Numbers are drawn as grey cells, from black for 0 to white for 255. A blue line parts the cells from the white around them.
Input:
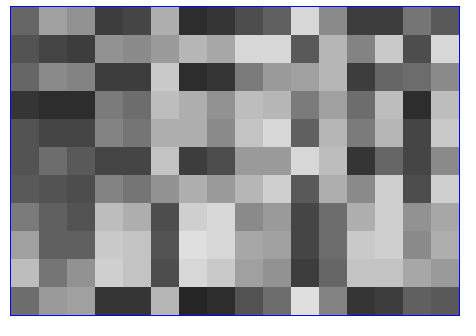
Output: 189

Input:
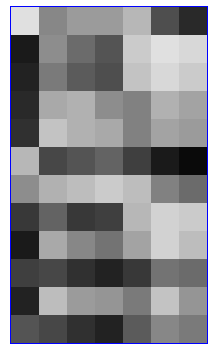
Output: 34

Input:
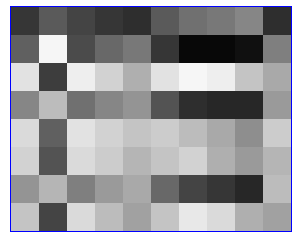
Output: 148

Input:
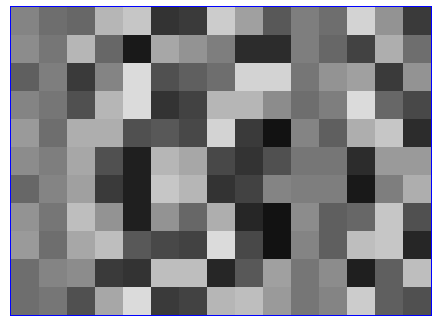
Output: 110

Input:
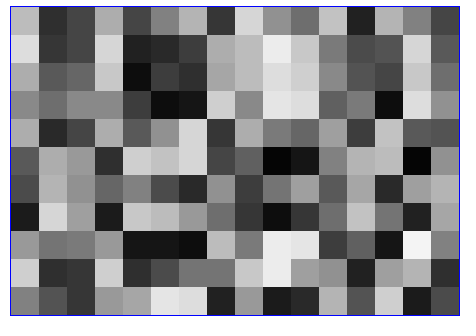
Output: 207

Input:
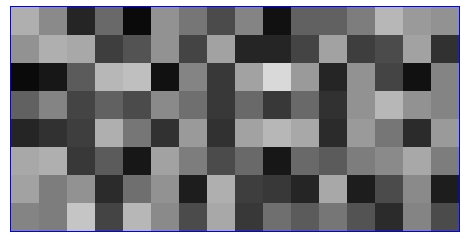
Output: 162

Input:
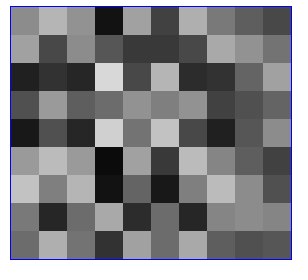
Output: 121
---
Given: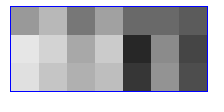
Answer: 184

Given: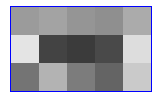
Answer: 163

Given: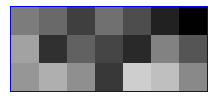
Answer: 105

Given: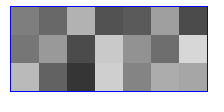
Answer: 104

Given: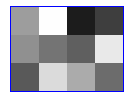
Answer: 254

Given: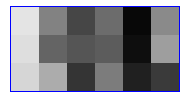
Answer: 130

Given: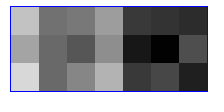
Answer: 113

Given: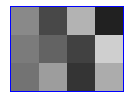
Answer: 72
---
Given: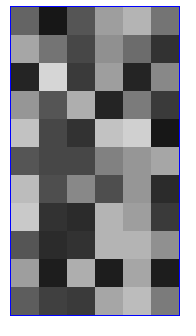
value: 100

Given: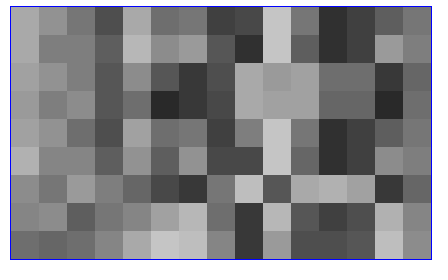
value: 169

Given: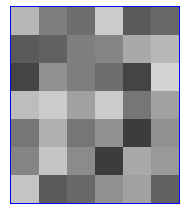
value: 183

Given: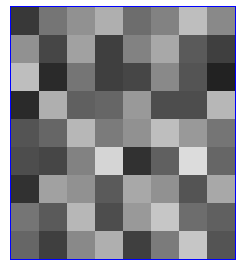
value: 56

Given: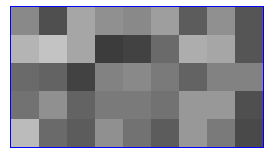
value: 137

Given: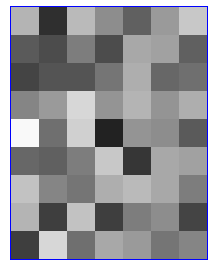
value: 180

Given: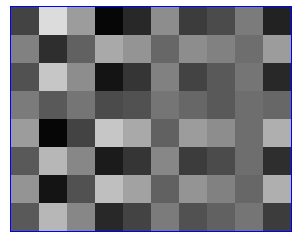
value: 67

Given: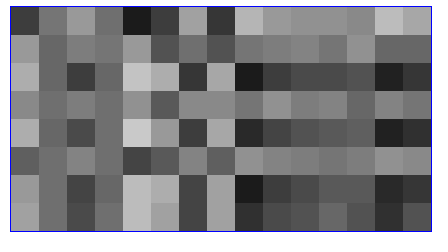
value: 61

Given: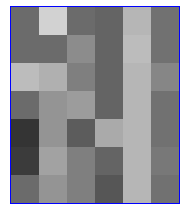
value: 107
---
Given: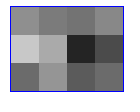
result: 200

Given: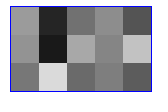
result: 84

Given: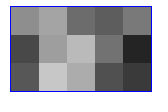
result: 121

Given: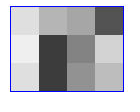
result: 239

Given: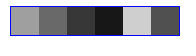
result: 207

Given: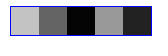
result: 34

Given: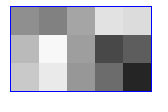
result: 220

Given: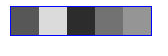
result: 149
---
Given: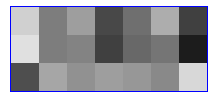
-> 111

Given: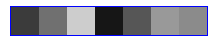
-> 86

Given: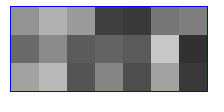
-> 57

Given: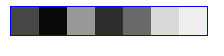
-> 105

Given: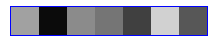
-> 64

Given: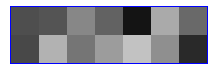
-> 20

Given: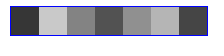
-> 144

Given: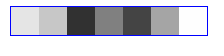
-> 68

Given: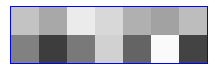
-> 176
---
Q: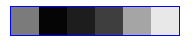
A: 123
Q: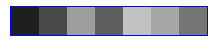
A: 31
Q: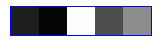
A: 30
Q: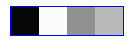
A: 7
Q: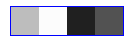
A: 189
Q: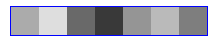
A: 171
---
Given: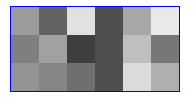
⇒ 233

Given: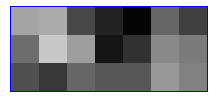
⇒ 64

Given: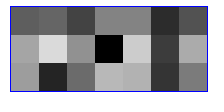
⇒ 82

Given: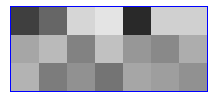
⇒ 208

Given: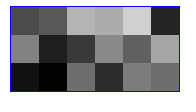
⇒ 37

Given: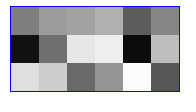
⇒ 134
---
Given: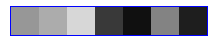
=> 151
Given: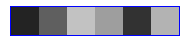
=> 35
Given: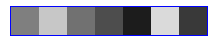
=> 127
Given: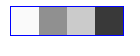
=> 250
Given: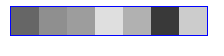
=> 102
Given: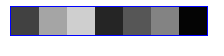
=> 65
